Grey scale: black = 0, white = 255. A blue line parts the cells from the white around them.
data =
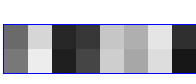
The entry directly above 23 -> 47
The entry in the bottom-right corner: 23
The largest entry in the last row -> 237
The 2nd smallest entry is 31
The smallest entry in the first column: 106

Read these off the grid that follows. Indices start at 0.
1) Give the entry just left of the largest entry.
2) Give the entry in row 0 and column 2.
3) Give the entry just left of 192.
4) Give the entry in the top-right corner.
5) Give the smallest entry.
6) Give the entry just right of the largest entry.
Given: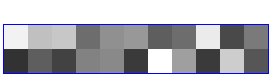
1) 58
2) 199
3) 242
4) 122
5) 50
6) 159

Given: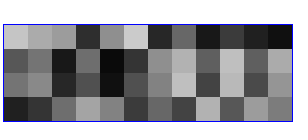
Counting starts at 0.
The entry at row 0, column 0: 197
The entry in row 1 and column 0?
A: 87
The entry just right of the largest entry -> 39
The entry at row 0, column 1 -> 171
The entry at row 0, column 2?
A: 156
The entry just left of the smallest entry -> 110
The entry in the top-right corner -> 16
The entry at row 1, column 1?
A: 116
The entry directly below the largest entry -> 52
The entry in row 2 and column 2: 39
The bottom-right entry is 124
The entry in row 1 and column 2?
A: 24
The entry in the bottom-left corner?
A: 32
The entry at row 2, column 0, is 116

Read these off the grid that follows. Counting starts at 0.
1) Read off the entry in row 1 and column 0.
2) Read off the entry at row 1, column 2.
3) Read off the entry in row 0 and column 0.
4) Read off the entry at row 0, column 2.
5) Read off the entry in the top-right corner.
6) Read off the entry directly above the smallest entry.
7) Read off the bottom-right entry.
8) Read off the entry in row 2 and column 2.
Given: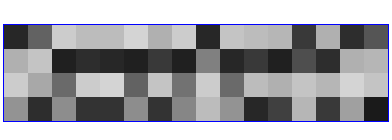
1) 176
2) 32
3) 39
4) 204
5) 85
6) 196
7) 26
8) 106
